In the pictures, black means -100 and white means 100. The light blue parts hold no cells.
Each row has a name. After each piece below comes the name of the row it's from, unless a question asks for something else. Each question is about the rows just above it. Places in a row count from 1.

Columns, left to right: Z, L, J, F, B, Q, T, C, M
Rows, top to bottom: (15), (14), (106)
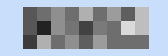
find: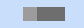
(106)
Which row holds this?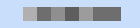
(106)
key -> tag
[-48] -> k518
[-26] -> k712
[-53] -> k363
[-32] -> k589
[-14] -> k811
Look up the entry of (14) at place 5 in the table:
k518
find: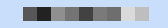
(14)
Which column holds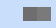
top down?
Q
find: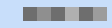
(15)

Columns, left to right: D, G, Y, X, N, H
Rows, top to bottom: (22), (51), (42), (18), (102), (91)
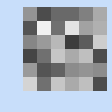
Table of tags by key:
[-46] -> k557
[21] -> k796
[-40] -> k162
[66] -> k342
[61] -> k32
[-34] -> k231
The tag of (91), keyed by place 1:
k342
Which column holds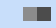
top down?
H
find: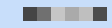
(18)
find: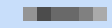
(22)
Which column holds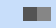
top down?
D
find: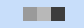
(42)

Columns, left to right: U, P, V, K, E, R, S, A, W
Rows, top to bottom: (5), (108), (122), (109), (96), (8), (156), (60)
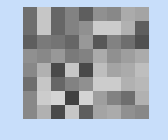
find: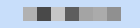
(60)
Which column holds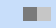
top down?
K
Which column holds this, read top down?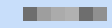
A
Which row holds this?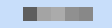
(60)

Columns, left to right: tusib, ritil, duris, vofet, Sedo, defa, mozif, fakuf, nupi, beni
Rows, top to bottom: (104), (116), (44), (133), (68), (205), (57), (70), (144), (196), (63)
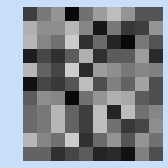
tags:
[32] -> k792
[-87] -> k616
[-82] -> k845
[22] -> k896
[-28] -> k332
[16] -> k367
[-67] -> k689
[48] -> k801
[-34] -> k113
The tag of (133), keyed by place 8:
k332
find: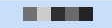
(44)

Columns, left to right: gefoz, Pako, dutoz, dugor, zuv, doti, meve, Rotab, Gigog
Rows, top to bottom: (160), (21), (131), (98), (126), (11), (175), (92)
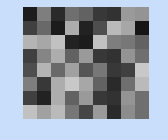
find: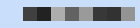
(175)
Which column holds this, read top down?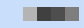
gefoz
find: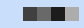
(21)
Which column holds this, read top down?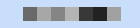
Pako
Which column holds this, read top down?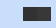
meve
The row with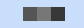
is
(126)
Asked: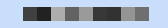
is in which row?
(175)

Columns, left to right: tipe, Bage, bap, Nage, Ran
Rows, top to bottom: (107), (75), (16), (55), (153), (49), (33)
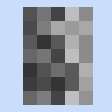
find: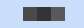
(49)
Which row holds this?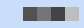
(107)
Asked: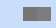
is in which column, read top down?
Bage
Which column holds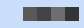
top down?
bap

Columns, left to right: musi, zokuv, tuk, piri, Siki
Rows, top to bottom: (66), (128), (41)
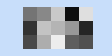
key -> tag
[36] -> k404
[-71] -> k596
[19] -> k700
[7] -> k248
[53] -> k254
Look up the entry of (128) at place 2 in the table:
k254
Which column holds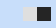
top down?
Siki
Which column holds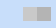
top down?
tuk
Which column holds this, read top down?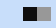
piri
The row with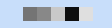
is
(66)
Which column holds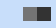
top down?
musi

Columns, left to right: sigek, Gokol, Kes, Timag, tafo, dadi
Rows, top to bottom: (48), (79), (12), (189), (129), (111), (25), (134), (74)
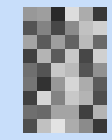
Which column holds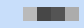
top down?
tafo
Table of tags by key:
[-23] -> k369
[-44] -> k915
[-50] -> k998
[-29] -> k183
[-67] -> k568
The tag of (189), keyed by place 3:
k183
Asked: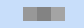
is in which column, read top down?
Kes

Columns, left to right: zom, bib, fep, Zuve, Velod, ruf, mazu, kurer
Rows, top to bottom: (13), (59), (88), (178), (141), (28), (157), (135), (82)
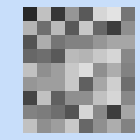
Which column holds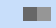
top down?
ruf
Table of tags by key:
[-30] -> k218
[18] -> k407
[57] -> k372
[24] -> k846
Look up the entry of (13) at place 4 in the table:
k407
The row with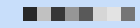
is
(13)
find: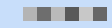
(59)

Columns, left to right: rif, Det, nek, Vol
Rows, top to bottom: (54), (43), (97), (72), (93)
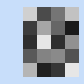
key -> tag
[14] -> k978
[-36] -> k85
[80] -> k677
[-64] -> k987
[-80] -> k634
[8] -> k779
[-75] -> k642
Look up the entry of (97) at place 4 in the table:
k978
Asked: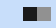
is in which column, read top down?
Vol
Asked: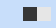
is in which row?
(93)
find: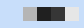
(93)

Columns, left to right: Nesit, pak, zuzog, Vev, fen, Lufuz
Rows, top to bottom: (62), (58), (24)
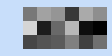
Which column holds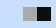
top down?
fen
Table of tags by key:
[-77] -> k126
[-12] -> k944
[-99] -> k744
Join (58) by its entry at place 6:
k744
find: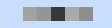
(62)

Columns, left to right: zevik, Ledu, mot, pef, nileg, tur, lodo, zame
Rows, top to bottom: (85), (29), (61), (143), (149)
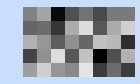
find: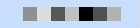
(143)
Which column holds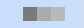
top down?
lodo
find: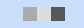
(29)
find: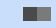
(85)
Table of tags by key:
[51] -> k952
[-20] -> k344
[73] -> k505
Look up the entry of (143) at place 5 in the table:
k952
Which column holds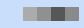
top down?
pef

